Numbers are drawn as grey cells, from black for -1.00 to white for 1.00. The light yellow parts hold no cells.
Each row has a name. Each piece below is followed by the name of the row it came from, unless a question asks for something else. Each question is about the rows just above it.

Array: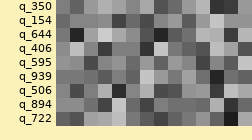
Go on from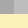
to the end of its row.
[-0.06 -0.29 -0.47 -0.23 -0.06  0.15 -0.23 -0.77  0.32]
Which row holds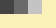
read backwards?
q_894
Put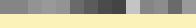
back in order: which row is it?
q_154

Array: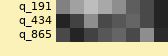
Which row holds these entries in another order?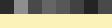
q_865
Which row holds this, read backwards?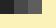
q_191
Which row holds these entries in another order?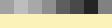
q_191
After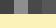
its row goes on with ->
[-0.21 -0.43 -0.72]
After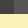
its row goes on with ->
[-0.21 -0.43  0.11 -0.66]
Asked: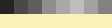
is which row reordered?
q_191

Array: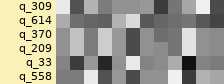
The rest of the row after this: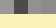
[-0.08  0.77  0.14  0.09]
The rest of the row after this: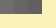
[ 0.40  0.71 -0.31 -0.20 -0.14 -0.08 -0.31 -0.47]
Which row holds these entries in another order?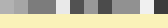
q_558
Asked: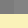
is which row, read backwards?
q_33

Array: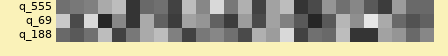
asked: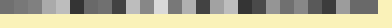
q_555
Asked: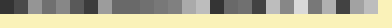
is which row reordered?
q_555
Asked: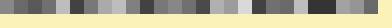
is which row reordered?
q_188
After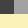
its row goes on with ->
[ 0.48 -0.59 -0.42  0.17 -0.12  0.06 -0.30 -0.53  0.22 -0.18 -0.18]
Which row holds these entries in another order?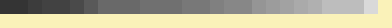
q_555

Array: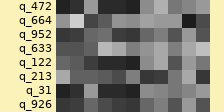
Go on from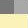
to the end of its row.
[-0.57]
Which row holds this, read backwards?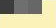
q_952

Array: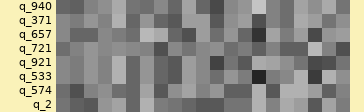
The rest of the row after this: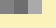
[ 0.23 -0.09  0.12]
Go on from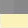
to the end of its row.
[ 0.02 -0.37  0.07 -0.09  0.07  0.12 -0.14 -0.03 -0.25  0.02 -0.25 -0.25
  0.44  0.02 -0.37]
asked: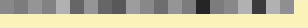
q_533
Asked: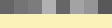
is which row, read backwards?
q_2
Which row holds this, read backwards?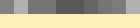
q_2

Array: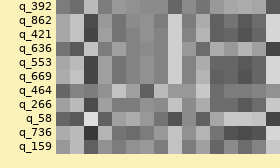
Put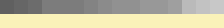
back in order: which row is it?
q_159
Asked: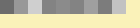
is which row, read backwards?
q_636
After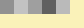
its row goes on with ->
[ 0.19  0.19  0.57 -0.15 -0.03 -0.03  0.03  0.14]
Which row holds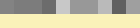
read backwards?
q_464
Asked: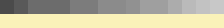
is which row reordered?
q_266

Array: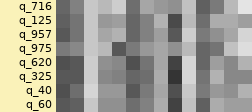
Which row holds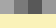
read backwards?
q_40
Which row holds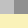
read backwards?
q_716

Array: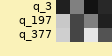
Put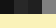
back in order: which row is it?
q_3
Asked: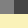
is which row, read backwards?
q_197
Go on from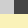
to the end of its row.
[ 0.80 -0.35]
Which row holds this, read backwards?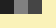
q_197

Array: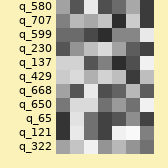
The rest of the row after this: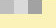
[-0.27 -0.48]
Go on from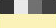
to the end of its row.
[0.89 0.95 0.00]

